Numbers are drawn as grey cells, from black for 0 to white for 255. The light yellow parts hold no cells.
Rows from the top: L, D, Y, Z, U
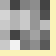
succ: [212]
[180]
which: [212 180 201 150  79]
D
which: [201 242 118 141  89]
U

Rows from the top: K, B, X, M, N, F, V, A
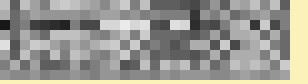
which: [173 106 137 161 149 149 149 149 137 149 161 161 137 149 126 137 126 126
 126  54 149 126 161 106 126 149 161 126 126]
B
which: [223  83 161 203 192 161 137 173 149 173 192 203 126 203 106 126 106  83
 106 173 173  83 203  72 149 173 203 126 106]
N
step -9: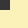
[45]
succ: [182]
[106]
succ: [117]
[161]
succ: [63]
[54]

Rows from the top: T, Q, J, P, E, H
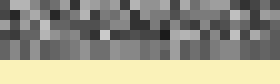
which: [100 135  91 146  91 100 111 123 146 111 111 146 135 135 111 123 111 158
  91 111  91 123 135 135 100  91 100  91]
E
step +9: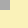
[179]
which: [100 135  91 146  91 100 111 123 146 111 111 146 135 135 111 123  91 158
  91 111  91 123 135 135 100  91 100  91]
H

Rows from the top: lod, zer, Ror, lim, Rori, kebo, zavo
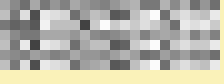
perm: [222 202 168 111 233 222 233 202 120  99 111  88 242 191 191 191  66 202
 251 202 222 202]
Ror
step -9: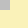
[182]
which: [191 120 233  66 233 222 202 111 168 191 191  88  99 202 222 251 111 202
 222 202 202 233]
Rori
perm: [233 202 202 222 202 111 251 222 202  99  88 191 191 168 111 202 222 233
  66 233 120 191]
Rori

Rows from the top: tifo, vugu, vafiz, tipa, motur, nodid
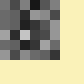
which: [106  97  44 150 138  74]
vugu
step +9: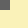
[106]
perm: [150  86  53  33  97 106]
vafiz
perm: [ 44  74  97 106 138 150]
vugu
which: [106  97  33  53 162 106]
motur
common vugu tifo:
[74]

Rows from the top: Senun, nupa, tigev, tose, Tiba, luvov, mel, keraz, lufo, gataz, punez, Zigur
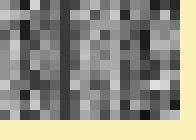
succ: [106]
[59]
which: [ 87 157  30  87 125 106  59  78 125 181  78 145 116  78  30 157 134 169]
tose

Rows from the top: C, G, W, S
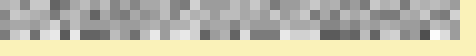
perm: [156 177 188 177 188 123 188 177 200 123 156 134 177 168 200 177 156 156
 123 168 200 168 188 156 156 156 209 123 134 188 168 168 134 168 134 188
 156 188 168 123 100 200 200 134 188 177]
C
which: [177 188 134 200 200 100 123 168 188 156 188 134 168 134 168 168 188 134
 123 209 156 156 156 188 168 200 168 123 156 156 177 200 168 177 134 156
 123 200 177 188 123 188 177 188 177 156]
C
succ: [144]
[156]
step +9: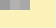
[165 186 177]

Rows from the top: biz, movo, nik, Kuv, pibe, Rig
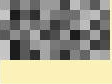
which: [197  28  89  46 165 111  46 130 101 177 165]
Rig
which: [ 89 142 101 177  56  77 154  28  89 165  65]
Kuv

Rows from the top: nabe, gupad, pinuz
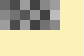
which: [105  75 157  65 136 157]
nabe
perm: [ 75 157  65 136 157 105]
nabe
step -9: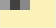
[148  56 127]
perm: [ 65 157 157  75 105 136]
nabe
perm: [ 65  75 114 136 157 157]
pinuz

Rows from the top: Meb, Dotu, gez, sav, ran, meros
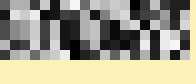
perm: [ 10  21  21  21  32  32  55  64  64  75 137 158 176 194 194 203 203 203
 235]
sav
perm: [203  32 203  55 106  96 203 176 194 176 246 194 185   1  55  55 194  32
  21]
Meb
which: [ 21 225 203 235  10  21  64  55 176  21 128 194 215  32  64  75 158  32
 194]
Dotu
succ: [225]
[203]

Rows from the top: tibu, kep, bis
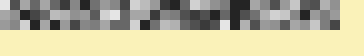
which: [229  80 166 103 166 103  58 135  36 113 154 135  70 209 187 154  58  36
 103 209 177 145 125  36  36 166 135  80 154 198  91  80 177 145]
tibu
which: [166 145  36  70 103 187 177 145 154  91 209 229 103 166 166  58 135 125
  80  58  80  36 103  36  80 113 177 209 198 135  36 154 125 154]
kep
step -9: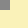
[126]
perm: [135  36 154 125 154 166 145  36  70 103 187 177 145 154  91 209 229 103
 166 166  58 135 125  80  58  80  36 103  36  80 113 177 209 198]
kep
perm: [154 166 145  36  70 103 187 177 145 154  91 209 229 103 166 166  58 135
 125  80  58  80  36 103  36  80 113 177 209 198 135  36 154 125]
kep

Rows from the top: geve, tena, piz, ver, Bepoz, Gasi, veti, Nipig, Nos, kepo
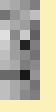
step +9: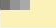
[124 157 178]
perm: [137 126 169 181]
veti
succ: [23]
[148]
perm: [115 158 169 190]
piz

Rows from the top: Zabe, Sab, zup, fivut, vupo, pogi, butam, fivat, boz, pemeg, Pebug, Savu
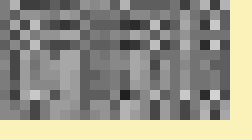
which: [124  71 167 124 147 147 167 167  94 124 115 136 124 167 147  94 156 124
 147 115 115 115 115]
fivut
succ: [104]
[43]
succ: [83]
[147]
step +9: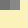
[124 145]
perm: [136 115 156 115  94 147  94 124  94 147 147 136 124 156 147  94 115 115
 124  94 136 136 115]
Sab

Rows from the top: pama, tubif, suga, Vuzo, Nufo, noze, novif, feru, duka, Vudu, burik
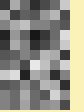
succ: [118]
[201]
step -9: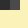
[37 65]
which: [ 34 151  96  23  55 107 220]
Vuzo
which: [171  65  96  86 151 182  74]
tubif
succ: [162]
[107]

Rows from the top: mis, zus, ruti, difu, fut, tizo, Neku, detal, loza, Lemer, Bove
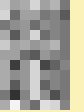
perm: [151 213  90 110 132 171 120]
difu
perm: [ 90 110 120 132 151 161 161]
tizo
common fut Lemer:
[120]
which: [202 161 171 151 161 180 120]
fut
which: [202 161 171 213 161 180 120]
mis
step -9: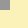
[142]

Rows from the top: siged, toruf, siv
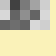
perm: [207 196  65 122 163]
siged
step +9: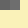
[109 119]
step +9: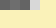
[109 119 109 225]
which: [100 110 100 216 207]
siv
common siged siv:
[207]

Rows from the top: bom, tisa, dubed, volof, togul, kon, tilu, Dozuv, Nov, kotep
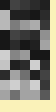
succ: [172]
[55]
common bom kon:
[23]
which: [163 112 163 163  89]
kotep
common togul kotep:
[163]
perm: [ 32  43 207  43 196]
tilu
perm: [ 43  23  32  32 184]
tisa

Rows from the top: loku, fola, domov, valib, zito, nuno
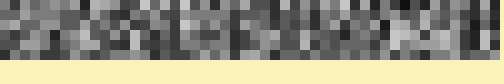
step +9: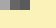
[176 111  99]
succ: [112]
[158]
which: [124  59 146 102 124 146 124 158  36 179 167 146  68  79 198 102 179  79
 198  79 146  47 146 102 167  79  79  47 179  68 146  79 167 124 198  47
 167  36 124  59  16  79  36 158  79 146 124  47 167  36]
loku
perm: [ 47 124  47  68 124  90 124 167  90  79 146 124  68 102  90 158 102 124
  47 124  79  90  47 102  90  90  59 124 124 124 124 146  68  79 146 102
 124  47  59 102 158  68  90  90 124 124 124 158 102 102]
fola
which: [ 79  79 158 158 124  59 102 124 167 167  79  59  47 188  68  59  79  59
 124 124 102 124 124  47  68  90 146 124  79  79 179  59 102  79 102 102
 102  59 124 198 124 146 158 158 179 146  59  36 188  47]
zito
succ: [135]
[124]
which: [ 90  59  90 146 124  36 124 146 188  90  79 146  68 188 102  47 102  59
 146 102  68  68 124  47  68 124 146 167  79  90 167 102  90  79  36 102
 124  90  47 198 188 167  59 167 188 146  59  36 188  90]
valib

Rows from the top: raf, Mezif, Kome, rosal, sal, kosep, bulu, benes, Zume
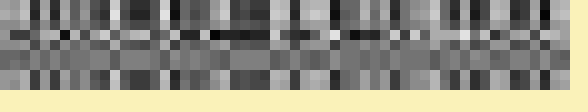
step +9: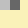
[200 112]
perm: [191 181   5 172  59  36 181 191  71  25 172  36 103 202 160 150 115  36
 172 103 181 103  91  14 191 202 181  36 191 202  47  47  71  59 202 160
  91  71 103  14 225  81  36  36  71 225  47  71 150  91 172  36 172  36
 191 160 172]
Mezif

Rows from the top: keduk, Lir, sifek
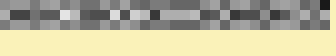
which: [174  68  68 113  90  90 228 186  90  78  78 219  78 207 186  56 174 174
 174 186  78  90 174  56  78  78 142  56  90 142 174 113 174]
Lir
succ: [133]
[162]

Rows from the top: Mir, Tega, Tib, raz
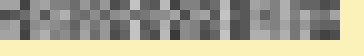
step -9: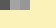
[ 79 154 142]
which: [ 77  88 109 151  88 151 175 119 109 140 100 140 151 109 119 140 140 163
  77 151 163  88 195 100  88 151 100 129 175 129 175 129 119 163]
Tega
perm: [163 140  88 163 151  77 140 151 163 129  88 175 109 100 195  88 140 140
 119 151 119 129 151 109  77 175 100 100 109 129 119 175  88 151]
Tega
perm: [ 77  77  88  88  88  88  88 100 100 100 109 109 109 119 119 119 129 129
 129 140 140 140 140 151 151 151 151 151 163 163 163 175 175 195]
Tib
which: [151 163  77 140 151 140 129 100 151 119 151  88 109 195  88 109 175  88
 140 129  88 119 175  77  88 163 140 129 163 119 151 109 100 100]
Tib
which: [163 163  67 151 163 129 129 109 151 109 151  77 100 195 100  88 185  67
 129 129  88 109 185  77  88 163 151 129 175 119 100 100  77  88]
Mir

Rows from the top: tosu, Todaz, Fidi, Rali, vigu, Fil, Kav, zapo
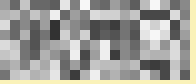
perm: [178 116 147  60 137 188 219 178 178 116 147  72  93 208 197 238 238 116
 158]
Fil
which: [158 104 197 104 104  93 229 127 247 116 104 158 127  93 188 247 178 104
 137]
tosu

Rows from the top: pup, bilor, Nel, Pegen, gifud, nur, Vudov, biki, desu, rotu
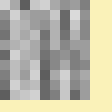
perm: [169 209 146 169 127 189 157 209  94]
biki
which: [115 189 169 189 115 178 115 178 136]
Pegen

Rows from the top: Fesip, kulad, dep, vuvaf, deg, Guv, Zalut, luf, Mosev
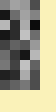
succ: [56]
[22]
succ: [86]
[153]
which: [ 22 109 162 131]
kulad
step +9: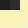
[41 53]

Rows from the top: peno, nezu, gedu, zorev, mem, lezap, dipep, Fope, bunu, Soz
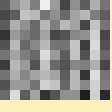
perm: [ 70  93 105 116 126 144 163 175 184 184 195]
gedu
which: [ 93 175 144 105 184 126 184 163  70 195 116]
gedu
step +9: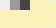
[246 163  79]
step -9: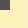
[73]

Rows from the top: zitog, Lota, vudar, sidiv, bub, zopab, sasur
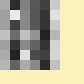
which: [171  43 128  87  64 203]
zitog
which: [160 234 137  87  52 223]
Lota
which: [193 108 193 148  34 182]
sidiv
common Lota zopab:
[223]
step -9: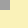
[151]

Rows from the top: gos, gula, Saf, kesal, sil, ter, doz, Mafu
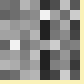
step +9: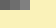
[107 119 137]
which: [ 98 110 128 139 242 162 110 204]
gula
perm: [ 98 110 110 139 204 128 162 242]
gula

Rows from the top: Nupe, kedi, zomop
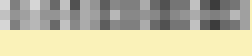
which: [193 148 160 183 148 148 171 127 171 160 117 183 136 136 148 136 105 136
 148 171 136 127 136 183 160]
kedi
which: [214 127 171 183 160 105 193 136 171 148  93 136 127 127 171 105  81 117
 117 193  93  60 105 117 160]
zomop
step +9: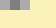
[180 136 180]

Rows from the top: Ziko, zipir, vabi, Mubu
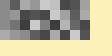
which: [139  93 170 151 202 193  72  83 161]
Ziko
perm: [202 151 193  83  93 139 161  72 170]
Ziko
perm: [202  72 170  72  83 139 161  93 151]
zipir
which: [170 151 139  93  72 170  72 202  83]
Mubu
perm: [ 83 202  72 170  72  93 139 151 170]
Mubu

